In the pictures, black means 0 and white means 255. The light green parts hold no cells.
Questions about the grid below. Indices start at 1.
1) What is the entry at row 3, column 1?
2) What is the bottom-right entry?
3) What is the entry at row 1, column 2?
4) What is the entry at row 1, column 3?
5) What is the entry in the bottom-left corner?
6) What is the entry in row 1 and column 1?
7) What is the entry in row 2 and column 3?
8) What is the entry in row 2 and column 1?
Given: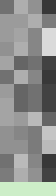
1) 155
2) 66
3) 174
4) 145
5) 123
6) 113
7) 174
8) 155

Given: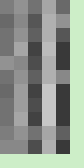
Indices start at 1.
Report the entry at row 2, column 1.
105
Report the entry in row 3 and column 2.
146
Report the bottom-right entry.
57
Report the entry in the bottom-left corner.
136
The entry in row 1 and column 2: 146
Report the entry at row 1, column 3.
114
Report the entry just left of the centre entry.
146
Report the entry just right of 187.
57
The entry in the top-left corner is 125
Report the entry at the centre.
96

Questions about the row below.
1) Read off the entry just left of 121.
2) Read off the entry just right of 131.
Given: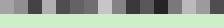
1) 36
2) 57

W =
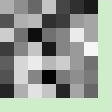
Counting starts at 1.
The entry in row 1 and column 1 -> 175
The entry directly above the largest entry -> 165
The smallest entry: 4
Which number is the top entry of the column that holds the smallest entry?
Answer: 196
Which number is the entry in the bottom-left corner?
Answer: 37
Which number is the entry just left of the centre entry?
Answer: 196
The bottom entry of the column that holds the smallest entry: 196
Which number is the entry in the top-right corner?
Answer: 26
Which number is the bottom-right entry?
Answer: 103
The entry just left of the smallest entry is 133
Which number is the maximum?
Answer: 246
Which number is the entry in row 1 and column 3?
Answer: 103
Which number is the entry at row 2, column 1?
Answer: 82
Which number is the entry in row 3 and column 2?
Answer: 113
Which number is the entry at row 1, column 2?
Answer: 142

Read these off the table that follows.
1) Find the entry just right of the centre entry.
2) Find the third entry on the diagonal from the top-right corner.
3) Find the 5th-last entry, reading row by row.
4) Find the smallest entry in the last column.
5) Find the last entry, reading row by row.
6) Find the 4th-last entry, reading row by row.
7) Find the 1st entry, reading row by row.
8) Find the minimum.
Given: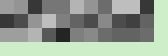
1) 76
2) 99
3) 137
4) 55
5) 108
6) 108
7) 158
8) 36
